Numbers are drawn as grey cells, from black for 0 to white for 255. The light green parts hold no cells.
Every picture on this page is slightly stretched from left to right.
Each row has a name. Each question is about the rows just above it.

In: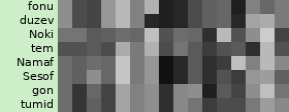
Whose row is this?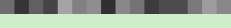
tumid
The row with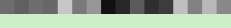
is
Namaf
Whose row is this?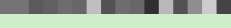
Noki
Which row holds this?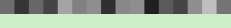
gon

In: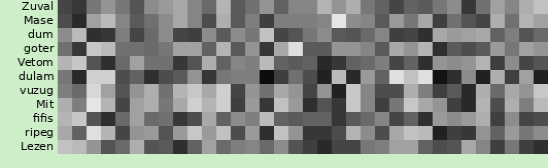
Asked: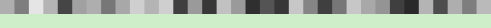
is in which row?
Mit
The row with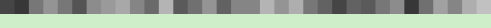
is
Zuval
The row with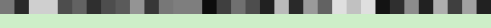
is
dulam
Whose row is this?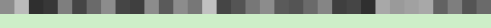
dum
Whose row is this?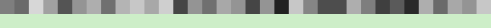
vuzug

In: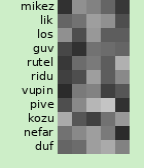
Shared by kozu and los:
[152]
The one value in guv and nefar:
[114]
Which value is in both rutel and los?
[93]
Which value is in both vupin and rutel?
[122]
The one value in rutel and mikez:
[56]
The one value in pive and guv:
[49]

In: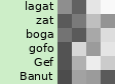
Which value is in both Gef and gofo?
[83]
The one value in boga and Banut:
[90]
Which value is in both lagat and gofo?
[229]
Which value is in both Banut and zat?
[90]
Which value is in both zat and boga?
[90]
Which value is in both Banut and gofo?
[155]
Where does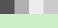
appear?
Gef

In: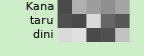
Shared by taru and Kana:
[74]
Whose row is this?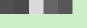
taru
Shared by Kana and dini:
[74]
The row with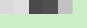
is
dini
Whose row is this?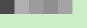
Kana

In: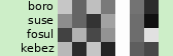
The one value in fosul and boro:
[253]
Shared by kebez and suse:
[253]
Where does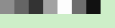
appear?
suse

